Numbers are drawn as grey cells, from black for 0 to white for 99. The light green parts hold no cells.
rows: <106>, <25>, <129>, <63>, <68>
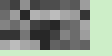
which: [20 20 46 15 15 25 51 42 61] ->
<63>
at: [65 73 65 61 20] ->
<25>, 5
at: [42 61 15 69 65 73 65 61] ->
<25>, 1
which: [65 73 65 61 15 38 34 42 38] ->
<68>

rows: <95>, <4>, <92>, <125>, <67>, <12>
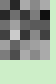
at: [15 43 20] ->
<4>, 1
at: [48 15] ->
<95>, 1

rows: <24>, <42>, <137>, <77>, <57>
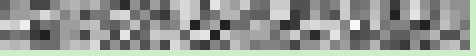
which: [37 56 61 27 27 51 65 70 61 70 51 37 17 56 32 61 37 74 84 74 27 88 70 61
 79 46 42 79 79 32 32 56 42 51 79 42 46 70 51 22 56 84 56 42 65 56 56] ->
<24>
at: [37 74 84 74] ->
<24>, 17
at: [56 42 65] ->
<24>, 43
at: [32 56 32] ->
<57>, 11
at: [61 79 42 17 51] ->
<77>, 29
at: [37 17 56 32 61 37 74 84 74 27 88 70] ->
<24>, 12

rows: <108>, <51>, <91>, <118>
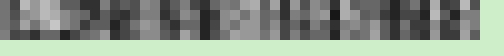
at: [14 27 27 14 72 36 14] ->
<51>, 40
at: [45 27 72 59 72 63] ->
<108>, 1
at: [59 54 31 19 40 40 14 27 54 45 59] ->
<91>, 15
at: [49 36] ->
<91>, 32
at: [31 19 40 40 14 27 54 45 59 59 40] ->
<91>, 17
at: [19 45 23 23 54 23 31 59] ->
<91>, 40
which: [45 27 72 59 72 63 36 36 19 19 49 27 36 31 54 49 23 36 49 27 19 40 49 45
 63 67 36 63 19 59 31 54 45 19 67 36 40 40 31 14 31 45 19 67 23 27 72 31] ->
<108>

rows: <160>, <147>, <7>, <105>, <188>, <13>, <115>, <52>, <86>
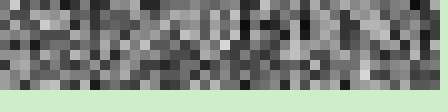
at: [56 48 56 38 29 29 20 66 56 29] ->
<13>, 14
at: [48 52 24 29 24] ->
<52>, 40
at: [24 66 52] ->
<86>, 14

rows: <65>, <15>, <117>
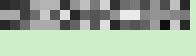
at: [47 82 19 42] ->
<65>, 10
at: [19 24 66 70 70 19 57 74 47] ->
<65>, 2
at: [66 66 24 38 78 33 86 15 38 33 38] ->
<117>, 5

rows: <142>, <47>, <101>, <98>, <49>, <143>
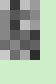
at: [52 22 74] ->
<101>, 1
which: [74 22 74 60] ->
<142>
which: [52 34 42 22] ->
<98>

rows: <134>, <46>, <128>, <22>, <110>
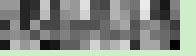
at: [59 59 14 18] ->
<134>, 1
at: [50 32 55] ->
<22>, 3
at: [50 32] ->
<22>, 3
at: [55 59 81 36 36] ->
<46>, 7

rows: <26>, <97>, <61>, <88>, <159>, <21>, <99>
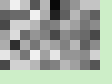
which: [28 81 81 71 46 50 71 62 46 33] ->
<99>
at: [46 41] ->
<88>, 8

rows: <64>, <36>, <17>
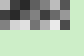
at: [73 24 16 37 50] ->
<64>, 1
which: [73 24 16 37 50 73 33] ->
<64>
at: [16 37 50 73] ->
<64>, 3
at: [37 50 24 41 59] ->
<36>, 3

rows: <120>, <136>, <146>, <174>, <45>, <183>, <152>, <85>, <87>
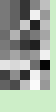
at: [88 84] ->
<152>, 1
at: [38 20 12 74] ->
<45>, 2
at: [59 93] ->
<183>, 4
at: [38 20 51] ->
<120>, 2

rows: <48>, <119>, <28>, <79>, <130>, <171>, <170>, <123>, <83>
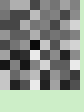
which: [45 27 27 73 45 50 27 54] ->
<119>
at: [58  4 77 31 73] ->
<130>, 3
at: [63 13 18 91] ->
<171>, 1
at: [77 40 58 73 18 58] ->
<123>, 1
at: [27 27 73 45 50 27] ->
<119>, 2
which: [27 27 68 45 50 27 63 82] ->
<28>
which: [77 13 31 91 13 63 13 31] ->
<83>

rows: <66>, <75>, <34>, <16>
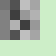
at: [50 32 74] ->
<16>, 1
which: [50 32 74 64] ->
<16>
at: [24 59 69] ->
<75>, 2

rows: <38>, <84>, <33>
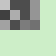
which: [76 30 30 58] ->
<38>
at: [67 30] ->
<84>, 2
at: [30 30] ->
<38>, 2

